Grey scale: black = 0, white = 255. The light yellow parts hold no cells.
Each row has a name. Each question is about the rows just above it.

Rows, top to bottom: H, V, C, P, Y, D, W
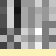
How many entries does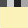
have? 4
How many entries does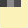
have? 3
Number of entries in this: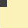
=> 1
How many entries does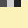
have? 3

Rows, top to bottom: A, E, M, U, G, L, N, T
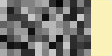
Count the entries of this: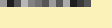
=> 13
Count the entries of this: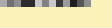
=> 13
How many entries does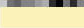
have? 12

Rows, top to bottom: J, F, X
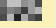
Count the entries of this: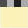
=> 4
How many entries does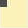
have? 1

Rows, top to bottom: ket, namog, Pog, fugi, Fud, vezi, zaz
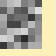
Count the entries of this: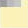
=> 3
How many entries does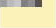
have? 6
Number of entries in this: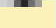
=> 6
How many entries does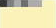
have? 6
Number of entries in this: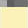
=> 4
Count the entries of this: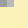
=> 2
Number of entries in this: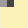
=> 2

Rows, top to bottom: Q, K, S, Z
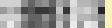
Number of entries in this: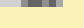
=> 9
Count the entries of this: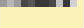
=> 11
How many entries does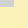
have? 2

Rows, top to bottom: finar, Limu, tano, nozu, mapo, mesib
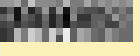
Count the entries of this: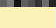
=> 8
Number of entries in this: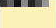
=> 7
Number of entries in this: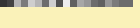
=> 19
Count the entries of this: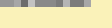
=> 13

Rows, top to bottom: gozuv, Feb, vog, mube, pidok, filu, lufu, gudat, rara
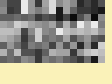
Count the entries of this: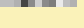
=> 11
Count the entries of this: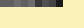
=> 9

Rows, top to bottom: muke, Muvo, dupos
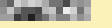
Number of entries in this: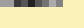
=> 9
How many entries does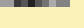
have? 10
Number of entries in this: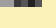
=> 6

